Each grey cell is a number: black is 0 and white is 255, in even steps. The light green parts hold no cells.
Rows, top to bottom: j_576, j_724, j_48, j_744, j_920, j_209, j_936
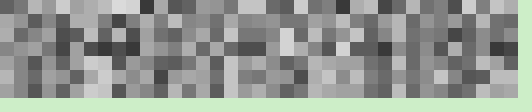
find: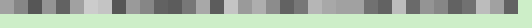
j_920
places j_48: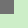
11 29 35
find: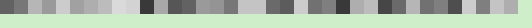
j_576
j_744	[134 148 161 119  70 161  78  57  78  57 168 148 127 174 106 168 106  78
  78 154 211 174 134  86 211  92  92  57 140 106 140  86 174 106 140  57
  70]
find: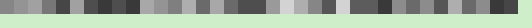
j_744
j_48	[174 106 134 161  78  92 188  98 182  78 161 113  98 140 168 106 196 119
 119 134 211 106 188 119 148 196  98 134 182 113 127 119  70  98 140 113
 140]
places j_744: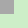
10 15

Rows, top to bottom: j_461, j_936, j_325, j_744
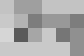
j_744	[201 201 201 201 201 144]
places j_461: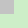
0 3 4 5
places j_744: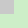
0 1 2 3 4

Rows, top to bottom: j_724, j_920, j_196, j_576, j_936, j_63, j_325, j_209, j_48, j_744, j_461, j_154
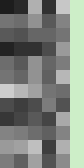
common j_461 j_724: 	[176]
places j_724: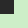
1
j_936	[109  89 146 102 124]

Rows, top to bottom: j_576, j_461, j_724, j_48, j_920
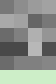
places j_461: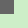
2
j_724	[107 128 176 149]
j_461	[169 162 101 120]
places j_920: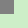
1 2
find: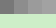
j_576

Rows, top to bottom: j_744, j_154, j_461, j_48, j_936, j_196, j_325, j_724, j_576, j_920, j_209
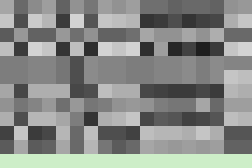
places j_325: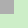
2 3 4 8 9 17
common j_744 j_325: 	[166]
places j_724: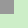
3 5 9

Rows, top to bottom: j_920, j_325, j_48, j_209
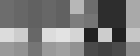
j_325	[109 103  97 103  97 125 117  45  45 169]
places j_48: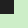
6 8
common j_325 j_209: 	[117]
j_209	[154 146 117 154 161 146  74  66  74 139]
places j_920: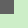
2 4

